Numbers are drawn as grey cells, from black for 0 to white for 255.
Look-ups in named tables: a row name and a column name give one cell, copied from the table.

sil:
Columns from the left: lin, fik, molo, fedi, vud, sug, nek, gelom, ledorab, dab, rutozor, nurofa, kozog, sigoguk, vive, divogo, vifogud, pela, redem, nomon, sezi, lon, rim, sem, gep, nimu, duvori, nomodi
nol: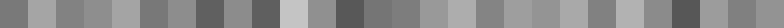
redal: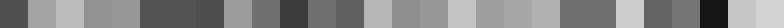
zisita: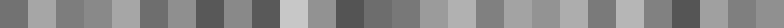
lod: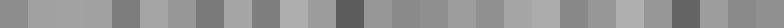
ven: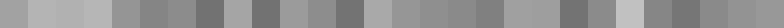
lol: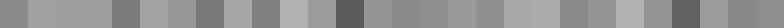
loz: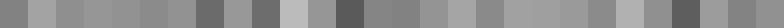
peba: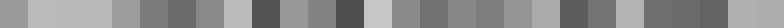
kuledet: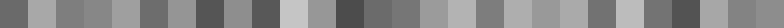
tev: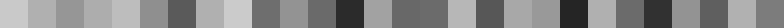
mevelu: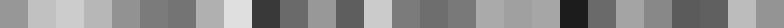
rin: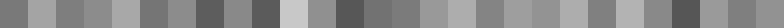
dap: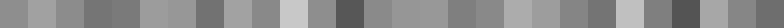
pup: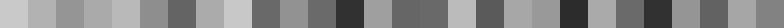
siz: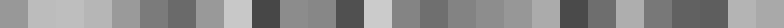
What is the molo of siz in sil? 190
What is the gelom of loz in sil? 107
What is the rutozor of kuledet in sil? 197
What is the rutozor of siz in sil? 140
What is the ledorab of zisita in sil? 137
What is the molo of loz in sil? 143
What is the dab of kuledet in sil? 88
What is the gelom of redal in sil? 78
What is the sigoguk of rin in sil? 114
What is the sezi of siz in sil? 74
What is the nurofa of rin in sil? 144
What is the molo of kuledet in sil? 126
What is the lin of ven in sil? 162
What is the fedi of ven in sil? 182
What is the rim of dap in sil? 192
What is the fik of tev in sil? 176

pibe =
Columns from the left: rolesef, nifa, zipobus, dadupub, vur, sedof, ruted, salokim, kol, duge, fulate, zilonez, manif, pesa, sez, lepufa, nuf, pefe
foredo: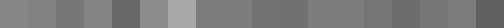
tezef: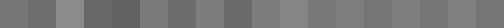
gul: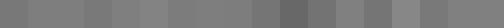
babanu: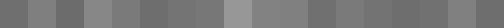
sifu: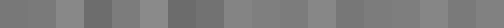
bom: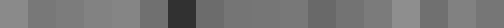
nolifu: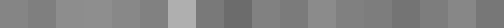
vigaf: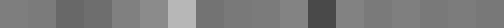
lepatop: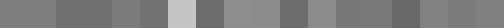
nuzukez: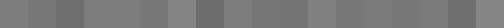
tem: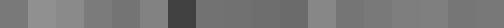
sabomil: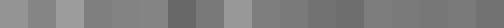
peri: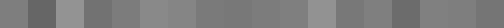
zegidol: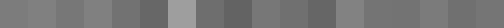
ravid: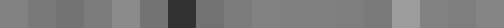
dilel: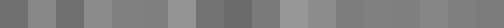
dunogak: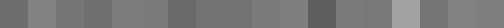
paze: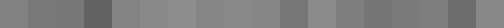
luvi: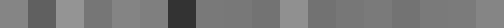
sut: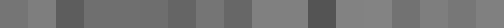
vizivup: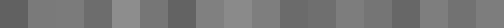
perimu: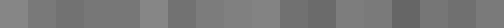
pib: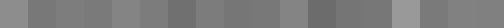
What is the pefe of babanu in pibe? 110
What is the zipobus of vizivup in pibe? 123
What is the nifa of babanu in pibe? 127
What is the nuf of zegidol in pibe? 112
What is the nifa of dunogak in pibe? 130
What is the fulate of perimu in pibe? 113
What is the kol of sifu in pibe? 132
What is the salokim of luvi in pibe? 121
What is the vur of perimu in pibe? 119
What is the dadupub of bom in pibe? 130
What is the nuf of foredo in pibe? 124
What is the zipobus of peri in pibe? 147
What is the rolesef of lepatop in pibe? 126
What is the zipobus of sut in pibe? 93
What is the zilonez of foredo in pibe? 124
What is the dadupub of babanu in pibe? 135
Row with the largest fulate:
dilel

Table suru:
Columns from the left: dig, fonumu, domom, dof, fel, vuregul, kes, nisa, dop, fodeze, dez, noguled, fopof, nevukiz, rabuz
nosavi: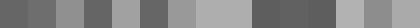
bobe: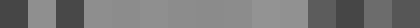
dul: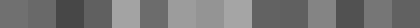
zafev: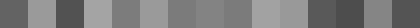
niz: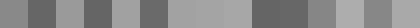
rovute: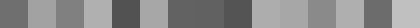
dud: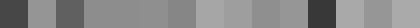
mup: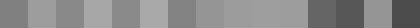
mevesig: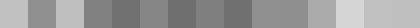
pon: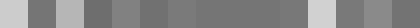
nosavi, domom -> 144
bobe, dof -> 142
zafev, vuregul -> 154
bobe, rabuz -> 86
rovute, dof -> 176
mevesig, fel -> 113
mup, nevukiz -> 149
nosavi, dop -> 174
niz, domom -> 154

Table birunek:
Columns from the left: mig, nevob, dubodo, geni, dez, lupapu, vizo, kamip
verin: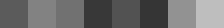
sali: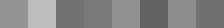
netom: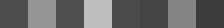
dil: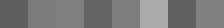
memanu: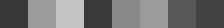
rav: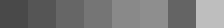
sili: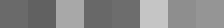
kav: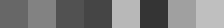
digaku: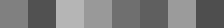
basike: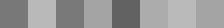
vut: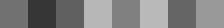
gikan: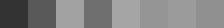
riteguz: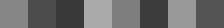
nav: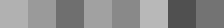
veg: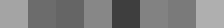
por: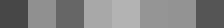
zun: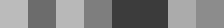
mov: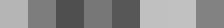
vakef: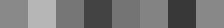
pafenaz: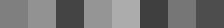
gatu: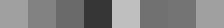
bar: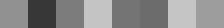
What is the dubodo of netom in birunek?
79
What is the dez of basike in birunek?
98
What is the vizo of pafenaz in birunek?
118
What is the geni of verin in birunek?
56
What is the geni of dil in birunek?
100
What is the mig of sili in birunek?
106
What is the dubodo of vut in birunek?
96
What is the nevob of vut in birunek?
54
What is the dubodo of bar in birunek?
124
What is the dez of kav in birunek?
184
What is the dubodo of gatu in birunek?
106
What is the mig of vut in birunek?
113
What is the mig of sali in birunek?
148

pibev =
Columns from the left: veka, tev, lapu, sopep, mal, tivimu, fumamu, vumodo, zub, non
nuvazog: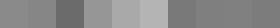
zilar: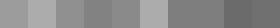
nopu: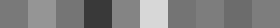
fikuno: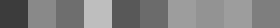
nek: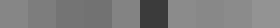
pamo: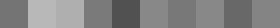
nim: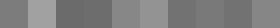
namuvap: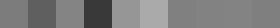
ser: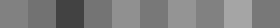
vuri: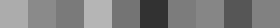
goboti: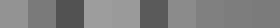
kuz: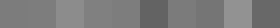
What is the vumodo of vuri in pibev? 134
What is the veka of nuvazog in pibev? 138
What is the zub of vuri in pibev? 86
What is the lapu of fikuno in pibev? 110
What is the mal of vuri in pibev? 116
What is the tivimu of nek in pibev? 59

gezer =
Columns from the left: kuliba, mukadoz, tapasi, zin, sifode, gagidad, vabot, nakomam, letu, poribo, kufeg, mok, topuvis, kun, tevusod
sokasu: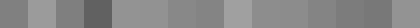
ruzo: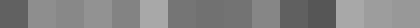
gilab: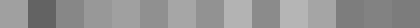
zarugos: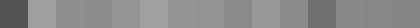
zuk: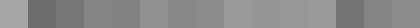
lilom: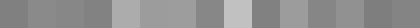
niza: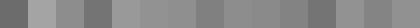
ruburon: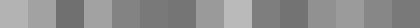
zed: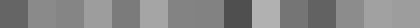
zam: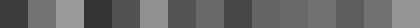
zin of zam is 51
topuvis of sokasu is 124
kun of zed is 161
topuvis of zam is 93
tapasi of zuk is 118
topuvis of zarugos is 136
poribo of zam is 100
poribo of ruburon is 126
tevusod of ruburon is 121
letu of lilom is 193
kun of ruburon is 135
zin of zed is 157
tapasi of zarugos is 143
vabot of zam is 84
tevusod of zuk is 140
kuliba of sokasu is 128
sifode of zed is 123
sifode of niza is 153
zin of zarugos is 141
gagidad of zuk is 144

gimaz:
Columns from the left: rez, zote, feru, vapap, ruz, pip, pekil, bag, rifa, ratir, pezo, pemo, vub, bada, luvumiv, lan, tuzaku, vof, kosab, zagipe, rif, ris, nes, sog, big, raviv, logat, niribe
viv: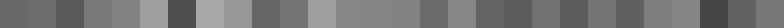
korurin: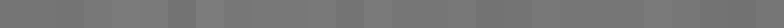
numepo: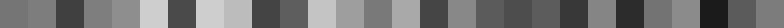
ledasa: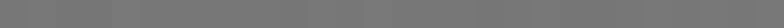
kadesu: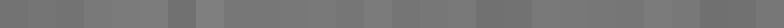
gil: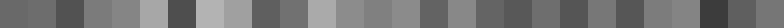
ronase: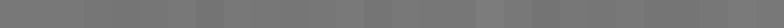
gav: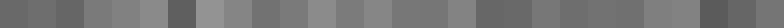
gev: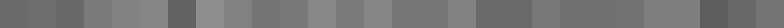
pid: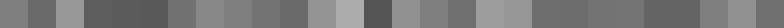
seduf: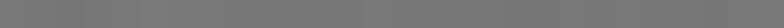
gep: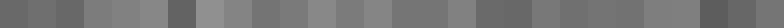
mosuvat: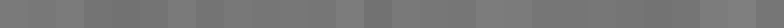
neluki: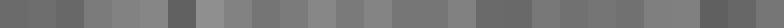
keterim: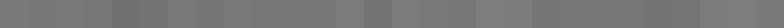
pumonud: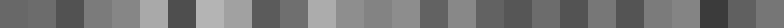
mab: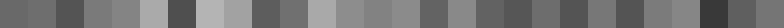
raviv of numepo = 27
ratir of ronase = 119
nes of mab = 84
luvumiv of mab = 139
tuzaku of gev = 129
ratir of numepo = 68
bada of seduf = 121
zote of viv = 108
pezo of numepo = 94
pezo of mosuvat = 119
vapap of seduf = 119
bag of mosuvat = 116
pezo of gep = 122
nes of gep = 114
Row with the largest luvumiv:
numepo

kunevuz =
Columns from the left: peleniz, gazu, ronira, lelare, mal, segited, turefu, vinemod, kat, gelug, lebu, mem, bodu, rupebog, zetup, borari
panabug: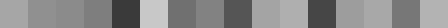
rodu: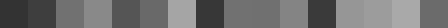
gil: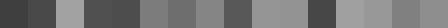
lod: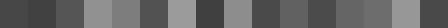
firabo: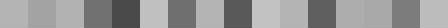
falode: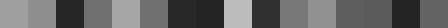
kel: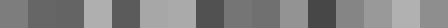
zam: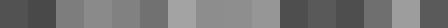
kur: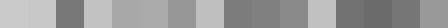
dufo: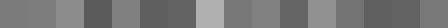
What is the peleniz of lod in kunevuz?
71
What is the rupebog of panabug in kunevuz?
168
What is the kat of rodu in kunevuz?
113
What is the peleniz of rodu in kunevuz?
51
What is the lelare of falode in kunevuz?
112
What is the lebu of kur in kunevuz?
137
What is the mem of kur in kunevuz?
193
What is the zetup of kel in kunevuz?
177
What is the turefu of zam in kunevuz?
163

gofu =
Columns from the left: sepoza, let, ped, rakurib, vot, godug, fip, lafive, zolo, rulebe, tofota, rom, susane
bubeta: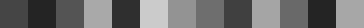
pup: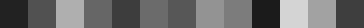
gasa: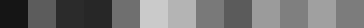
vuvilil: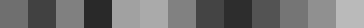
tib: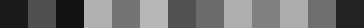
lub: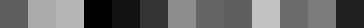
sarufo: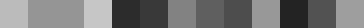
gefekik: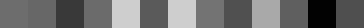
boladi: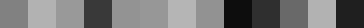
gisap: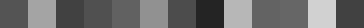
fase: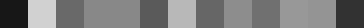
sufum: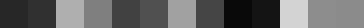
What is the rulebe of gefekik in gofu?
169
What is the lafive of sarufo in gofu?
95
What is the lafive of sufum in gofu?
69
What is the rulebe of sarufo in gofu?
152
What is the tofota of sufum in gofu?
211
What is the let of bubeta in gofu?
36
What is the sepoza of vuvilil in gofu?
111
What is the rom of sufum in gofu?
141
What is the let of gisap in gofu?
164
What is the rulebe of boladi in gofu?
47
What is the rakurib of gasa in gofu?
39

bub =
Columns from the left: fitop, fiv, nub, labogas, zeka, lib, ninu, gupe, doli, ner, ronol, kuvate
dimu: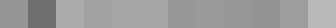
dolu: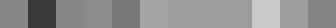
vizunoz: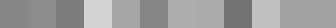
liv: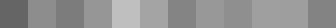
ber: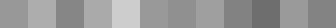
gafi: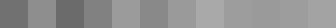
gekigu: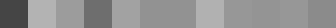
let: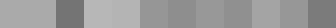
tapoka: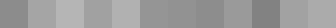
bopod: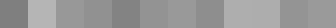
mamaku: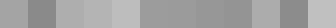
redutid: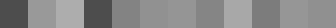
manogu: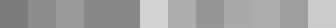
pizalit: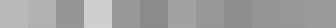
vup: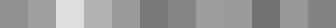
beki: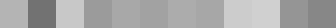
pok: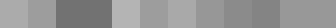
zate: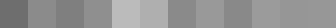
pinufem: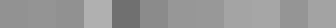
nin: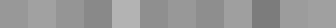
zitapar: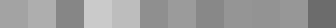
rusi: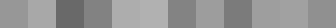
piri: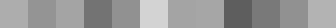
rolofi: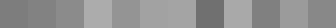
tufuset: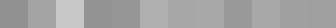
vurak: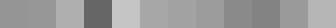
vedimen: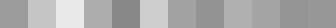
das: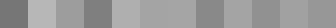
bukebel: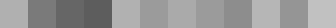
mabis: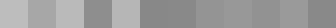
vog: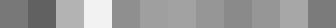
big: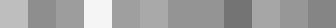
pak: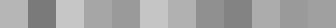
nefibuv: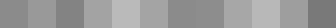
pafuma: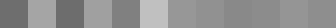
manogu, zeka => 135
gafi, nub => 107
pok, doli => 139
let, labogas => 183
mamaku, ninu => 155
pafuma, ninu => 151
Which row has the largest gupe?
gekigu

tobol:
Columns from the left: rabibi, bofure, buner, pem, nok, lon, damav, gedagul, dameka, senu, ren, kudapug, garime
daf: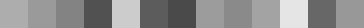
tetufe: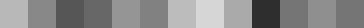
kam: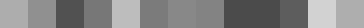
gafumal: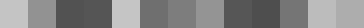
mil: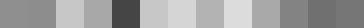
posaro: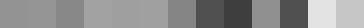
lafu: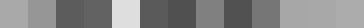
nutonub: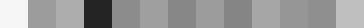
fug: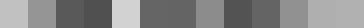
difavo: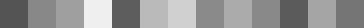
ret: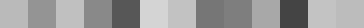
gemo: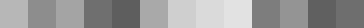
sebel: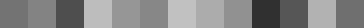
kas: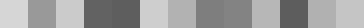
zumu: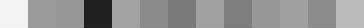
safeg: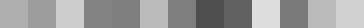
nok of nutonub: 140
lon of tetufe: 129
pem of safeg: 131
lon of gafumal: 111
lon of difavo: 186
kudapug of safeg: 186
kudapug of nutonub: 143
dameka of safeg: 96
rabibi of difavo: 84
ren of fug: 145
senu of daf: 163
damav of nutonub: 135
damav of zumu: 122
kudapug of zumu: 140
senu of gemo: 125
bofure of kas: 153
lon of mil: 199
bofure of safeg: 157
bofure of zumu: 155

